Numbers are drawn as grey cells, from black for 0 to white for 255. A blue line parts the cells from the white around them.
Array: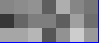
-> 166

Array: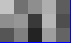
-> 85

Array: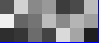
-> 46

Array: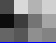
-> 101

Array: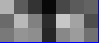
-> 121

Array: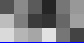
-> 218

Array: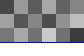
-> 119

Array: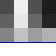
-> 133

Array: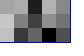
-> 192

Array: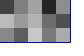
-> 135
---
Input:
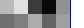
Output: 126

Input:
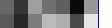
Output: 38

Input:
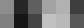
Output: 22

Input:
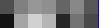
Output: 165

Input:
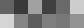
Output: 133

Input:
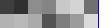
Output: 185

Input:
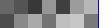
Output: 137
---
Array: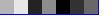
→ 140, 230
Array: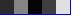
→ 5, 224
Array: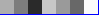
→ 199, 251
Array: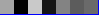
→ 21, 201
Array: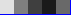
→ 63, 225
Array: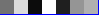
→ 255, 255
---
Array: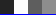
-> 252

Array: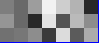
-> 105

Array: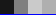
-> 127

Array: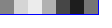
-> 213

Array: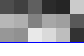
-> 64

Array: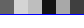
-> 212

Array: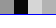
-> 7

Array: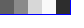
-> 138

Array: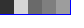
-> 214

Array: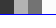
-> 179
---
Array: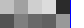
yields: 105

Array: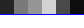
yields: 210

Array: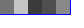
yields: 59

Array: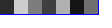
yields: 177

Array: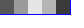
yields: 230

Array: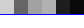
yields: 177
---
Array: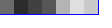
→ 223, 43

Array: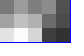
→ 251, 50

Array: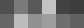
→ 195, 60

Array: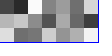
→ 250, 42

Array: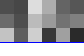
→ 221, 42

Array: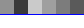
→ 202, 57

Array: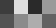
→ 222, 42

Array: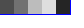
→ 222, 37
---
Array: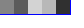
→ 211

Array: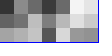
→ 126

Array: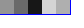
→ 23

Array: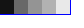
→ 148

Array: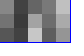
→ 163

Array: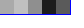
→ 143

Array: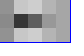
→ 93

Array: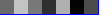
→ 47

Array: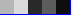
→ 41

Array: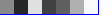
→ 65
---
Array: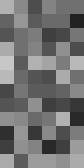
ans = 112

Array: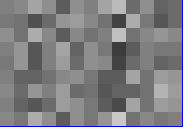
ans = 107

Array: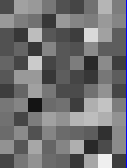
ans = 125

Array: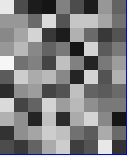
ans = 99

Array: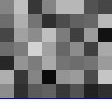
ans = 70
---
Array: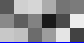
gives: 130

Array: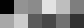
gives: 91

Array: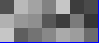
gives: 143

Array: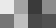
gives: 73

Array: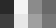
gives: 160

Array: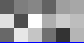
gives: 254

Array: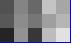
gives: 118

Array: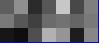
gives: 64
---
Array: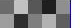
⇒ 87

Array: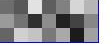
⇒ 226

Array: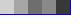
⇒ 110

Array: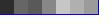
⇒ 89

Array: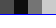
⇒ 116

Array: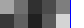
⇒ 48

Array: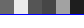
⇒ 85

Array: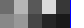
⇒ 88

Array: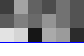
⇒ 98

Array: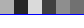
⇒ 218
